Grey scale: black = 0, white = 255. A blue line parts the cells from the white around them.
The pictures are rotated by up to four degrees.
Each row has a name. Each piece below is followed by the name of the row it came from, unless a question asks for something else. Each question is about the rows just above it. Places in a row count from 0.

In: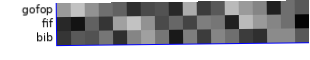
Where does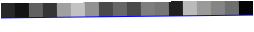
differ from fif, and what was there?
9, [68]
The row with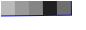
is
gofop

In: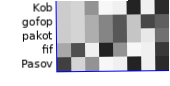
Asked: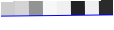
Kob
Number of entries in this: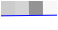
4
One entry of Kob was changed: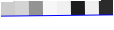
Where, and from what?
5, [35]
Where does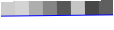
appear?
gofop

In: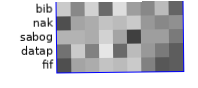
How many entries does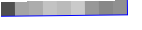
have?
9
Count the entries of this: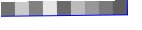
9
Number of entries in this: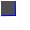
1

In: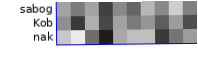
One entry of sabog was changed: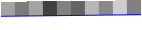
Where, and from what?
4, [137]
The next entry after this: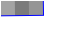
[94]

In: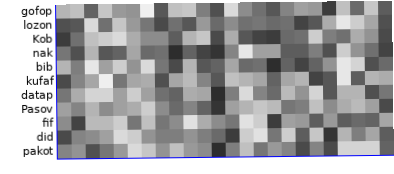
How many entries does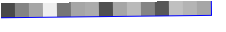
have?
15
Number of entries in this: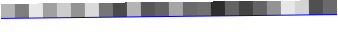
24
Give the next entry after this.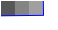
[153]
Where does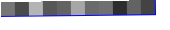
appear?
bib
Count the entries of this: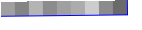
9
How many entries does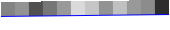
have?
12

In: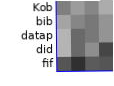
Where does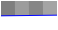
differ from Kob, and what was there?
3, [172]
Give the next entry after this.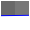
[148]
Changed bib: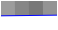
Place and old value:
0, [164]
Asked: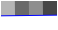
did

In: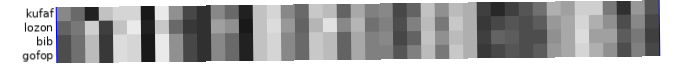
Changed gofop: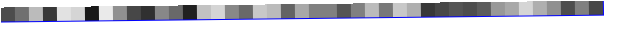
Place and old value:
4, [220]
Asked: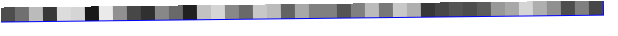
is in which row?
gofop

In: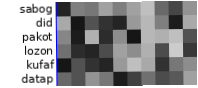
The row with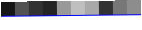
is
kufaf
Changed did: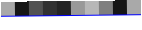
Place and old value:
8, [28]
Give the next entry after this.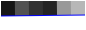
[127]
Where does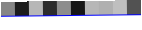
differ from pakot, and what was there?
2, [176]
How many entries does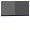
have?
2
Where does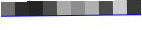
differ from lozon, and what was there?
4, [161]
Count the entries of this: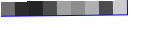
9

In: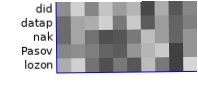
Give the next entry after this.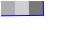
[202]
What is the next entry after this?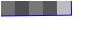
[120]
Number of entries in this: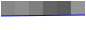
6

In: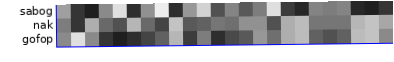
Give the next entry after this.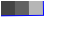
[60]
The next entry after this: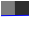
[74]
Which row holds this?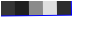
sabog
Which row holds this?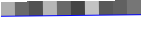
nak

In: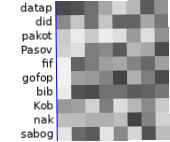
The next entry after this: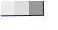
[221]
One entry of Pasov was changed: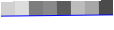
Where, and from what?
5, [182]
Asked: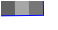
did

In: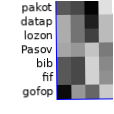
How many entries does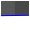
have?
2
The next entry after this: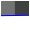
[187]
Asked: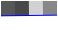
bib
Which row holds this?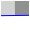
fif
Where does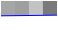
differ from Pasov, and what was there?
1, [151]
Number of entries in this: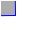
1

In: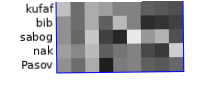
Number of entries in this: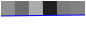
6
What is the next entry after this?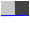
[39]
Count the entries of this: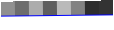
8
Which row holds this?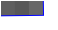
Pasov
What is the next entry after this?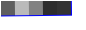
[65]
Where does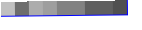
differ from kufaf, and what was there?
7, [88]

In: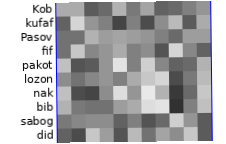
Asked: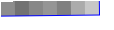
lozon
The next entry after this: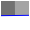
[141]
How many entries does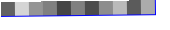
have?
11

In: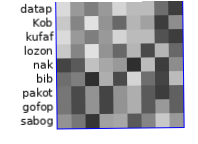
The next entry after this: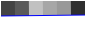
[187]
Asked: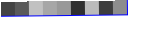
nak

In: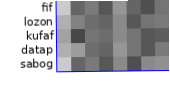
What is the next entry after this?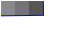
[93]
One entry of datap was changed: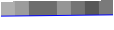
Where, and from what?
3, [101]

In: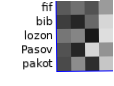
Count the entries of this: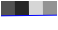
4
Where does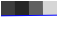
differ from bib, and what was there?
2, [104]
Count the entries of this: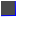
1
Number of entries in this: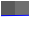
2
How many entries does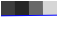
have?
4

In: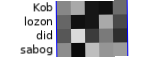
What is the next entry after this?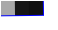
[108]
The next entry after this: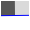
[60]

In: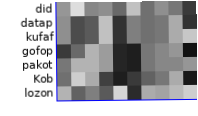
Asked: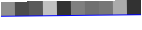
datap
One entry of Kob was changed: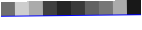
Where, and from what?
4, [30]

